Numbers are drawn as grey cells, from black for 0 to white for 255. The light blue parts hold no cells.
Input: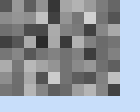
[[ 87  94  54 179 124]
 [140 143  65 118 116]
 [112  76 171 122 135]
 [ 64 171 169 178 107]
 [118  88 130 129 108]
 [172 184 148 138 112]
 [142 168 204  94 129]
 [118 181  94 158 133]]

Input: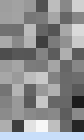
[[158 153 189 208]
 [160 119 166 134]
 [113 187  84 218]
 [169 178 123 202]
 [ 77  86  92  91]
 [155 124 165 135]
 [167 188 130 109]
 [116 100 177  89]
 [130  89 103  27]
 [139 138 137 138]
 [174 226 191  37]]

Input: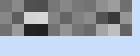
[[117  80 119 120 143 111]
 [135 211 132 129  83 149]
 [112  35 115 117 164  98]]

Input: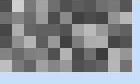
[[ 78 121 110  93 111  85]
 [112 108  77  65  70 182]
 [ 71 102  97 164 152  97]
 [ 84 180 152 125 175  82]
 [131 127  80  74  60 150]
 [190 100 133  80  99 113]]

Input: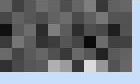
[[105  87 101 101  56 102]
 [ 72  87  98  74 119  83]
 [ 16 108 126  45  72  82]
 [ 59  93  61  69 108  65]
 [106  90  80 105  35  98]
 [ 49  86 176  54 150 102]]

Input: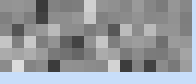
[[147 145 130 125 148 134 134 150]
 [128 126 141 150 129 139 136 146]
 [136 143 186 141 136 188 186 148]
 [197 200 147  67 197 151 150 155]
 [171 173 121 102 171 122 123 138]
 [139 132  59 144 138  60  66 121]]
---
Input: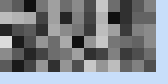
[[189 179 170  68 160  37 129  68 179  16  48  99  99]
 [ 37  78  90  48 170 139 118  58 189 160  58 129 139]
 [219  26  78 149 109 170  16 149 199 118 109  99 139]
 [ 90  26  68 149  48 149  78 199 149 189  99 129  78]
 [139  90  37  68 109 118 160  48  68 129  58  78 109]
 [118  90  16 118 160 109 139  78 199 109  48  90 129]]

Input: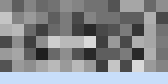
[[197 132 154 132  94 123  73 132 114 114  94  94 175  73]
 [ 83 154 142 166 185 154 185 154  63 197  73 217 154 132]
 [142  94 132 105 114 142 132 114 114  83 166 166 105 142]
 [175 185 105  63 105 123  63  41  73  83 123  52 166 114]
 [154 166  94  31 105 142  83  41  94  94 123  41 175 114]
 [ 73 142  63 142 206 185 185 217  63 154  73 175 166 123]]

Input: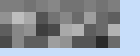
[[146 190 169  84 115 135 106 158 106  94]
 [ 94 135 146  62  74 169 178  94 106 178]
 [126 126 115 126 135 115 115 126 115 126]
 [ 74 135  94  94 158 146  84  84  42 106]]

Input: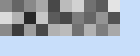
[[137  60 157  72 177 187 113 177 125 168]
 [137 101 137 168  72 187 210 113  91 228]
 [219 177  40 198  91  72 125 101 148  82]]

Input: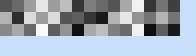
[[179  45 219 157 219  84  94  54  25 179 230 146 117 179 117]
 [ 84 106 157 230 157 189  54 127 106  84 168 240  54 117  63]
 [136 168 106 249  94 146  15 168 189 127 106 240  15  94  25]]

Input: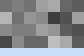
[[180 114 148 138  62  82 159]
 [138 126 126 159 148  93  82]
 [114 126 114 159 169 103  93]
 [ 71 138 103 103 190 169  93]]
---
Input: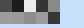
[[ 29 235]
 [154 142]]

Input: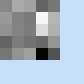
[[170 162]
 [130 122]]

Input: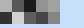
[[ 88  27]
 [208  94]]

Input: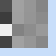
[[161 150]
 [160 149]]

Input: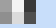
[[243  57]
 [219  79]]

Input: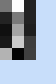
[[253  34]
 [122  34]]

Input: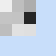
[[190 173]
 [195  37]]

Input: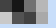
[[ 22 114]
 [ 83  66]]

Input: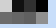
[[ 17  49]
 [102  96]]
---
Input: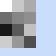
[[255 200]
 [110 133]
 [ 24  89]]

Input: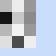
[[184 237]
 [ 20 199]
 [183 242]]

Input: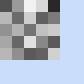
[[ 81 154]
 [184 108]
 [146 178]]

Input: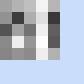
[[163 179]
 [146  60]
 [ 83 161]]

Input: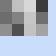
[[120 192]
 [109 131]
 [143  80]]

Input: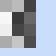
[[173 187]
 [247  58]
 [238  70]]

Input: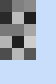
[[ 70 128]
 [ 41 188]
 [120 120]]
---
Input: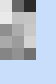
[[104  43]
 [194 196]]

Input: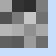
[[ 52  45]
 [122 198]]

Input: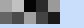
[[193   5]
 [ 74 160]]

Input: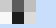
[[ 92 190]
 [ 29 219]]

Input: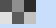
[[143  43]
 [ 91 193]]

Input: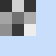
[[209  54]
 [113 171]]

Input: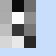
[[ 12 110]
 [252 142]]

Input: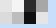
[[244  44]
 [189  15]]
